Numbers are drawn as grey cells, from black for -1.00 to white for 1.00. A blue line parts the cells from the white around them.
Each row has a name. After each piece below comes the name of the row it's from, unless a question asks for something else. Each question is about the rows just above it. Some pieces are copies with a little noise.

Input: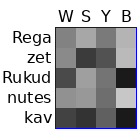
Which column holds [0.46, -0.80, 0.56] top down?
B
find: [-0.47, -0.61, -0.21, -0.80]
kav
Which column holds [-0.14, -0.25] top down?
Y
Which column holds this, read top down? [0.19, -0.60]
S
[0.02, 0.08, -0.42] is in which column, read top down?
W
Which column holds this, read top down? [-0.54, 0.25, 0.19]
S

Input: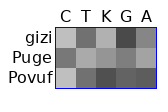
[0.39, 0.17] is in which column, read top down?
K
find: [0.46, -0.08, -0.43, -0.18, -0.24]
Povuf

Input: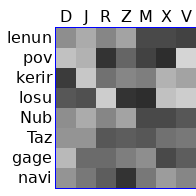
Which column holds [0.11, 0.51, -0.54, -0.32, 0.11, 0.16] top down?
D
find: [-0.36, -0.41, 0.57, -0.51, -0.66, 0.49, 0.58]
losu
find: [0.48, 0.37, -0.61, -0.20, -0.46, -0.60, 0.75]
pov
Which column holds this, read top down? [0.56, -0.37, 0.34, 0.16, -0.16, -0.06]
J
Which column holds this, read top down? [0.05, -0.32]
R
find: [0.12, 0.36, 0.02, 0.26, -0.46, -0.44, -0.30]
Nub
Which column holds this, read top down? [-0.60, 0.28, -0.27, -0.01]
Z

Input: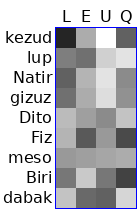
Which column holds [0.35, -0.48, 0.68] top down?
Q
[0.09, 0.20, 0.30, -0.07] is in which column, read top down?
U
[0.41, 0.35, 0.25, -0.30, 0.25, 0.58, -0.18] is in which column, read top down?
E
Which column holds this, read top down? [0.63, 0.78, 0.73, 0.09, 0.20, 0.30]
U
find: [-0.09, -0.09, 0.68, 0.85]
lup
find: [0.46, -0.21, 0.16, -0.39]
Fiz
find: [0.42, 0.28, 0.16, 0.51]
Dito

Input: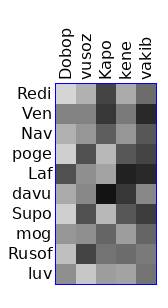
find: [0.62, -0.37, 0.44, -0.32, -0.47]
poge
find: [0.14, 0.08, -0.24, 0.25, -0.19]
mog
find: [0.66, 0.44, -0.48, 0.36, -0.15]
Redi
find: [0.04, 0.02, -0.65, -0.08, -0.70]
Ven
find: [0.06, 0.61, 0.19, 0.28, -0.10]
luv

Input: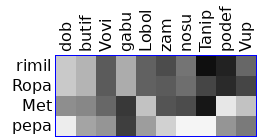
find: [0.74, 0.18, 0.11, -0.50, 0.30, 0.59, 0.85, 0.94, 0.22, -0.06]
pepa
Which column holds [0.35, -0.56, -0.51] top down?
gabu
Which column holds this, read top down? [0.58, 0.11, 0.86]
dob
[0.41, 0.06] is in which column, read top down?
butif
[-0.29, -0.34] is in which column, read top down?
zam

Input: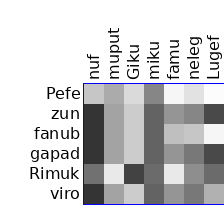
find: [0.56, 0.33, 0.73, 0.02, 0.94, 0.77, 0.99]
Pefe
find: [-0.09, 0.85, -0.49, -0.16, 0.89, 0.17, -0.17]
Rimuk
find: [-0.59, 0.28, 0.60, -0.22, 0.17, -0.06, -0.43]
gapad
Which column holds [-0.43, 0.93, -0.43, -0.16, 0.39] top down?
Lugef

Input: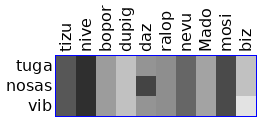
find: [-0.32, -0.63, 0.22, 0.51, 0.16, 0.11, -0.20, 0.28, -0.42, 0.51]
tuga
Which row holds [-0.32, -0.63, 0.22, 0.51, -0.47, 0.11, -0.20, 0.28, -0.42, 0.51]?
nosas
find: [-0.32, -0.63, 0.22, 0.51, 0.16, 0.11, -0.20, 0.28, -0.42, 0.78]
vib
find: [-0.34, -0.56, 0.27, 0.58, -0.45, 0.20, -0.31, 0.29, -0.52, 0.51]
nosas

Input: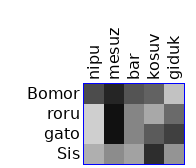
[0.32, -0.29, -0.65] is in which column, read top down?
kosuv
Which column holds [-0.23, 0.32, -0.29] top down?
kosuv
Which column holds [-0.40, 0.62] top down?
nipu

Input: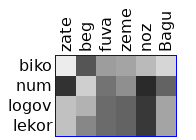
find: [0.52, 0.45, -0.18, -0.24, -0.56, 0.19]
logov
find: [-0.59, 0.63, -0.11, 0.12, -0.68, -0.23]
num

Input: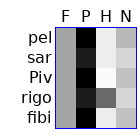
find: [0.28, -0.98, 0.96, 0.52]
Piv
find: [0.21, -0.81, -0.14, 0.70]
rigo
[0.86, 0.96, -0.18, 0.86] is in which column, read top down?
H

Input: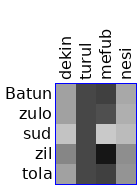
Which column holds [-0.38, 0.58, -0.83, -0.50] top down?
mefub
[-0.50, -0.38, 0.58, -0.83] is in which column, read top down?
mefub
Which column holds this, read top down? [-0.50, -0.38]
mefub
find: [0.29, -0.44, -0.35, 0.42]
zulo
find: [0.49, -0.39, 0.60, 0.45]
sud

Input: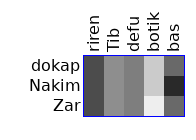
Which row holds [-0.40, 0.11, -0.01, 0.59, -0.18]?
dokap
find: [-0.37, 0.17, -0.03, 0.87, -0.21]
Zar
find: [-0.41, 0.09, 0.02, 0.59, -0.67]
Nakim

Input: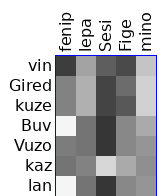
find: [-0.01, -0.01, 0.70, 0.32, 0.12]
kaz
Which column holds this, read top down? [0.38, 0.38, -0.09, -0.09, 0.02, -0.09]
lepa

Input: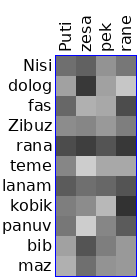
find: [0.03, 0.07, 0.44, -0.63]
kobik
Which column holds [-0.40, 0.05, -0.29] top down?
Puti
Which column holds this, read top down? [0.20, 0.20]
rane

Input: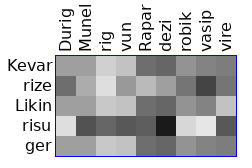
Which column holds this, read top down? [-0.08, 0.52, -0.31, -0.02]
vire
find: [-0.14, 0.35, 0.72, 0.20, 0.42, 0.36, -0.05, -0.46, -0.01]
rize
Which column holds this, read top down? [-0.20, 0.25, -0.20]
dezi
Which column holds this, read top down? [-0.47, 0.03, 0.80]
vasip
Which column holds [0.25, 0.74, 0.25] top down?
Durig

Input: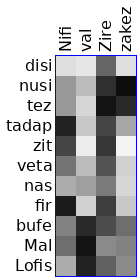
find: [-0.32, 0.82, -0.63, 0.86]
zit
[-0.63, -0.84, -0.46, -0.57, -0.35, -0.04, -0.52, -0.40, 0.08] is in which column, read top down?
Zire

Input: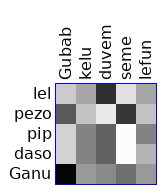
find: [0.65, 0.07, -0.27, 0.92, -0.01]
pip
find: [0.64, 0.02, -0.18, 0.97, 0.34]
daso
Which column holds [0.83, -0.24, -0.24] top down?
duvem
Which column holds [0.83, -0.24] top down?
duvem

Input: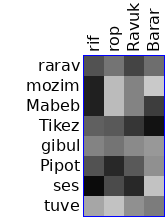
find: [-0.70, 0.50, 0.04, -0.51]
Mabeb
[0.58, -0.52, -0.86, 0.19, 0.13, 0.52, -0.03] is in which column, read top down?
Barar
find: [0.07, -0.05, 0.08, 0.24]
gibul
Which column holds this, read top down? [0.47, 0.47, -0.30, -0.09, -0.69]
rop
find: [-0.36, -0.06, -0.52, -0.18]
rarav

